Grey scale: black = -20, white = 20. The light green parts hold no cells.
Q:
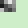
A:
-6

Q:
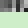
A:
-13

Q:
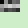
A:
-7

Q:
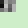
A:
4

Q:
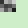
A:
-6

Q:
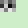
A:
0

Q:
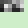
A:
-14

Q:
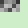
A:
-8

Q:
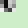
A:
-2
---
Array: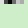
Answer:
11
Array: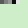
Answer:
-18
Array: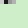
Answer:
4
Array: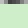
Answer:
0
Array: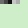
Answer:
11
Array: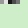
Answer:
-8
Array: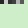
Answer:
8
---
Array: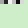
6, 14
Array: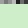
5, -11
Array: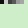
-18, 6
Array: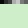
-19, -5
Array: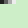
-15, 17
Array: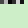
-9, -17
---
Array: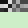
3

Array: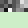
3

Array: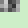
-8

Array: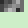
5

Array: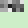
-11

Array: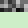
-18

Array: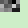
2

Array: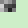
-1

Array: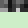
11
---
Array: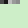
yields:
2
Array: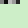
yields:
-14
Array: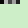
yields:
-15
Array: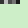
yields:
-16
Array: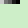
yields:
-20
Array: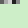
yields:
1
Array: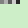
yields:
-14
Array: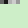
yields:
4
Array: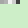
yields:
-10
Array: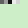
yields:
13
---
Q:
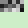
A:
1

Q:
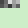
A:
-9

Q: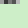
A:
5

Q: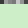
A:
-11

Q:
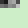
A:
-12

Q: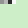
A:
3
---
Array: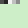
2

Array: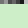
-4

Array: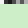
-6

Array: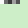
-3

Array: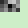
-3

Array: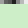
1
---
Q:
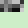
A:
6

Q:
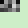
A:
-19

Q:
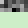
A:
10

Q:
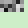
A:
5

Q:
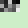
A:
-9

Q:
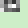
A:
8

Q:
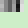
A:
7
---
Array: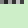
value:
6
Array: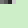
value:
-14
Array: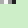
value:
3
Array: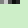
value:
-8
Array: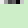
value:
-9
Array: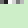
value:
19
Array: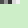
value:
-12
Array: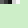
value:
-17
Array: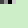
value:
-20
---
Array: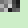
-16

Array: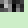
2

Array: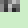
6

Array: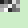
-13

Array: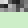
5

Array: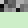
1
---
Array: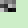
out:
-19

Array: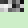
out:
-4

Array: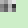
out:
10

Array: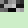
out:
-19

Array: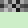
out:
2

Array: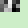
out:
8

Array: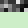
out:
0

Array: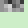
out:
11

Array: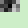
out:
-7
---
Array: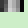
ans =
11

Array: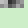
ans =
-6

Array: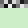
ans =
18

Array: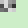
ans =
0

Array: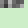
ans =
5

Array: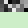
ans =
13
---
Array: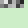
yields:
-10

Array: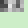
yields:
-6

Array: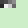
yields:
12

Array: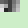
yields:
0

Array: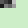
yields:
-4

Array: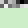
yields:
14

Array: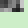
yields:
-11

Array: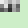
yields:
7

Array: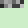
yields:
-10

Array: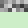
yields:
-11
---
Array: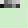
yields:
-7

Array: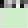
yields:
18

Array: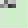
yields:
7

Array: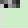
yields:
4

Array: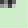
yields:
8

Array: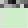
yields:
-5

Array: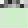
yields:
4
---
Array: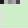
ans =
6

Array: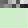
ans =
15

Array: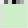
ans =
1

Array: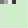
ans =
17

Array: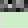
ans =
1

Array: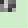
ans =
-1

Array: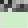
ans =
6

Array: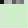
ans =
3

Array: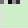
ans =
2

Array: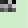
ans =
9
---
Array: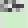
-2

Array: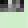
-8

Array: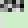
-17

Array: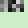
-17

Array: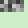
-3

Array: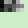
-11
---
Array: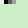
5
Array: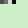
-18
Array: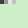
10
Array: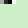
19
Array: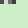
-10
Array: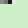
16
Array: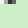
-4
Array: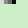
-18
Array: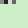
-4
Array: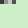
-7
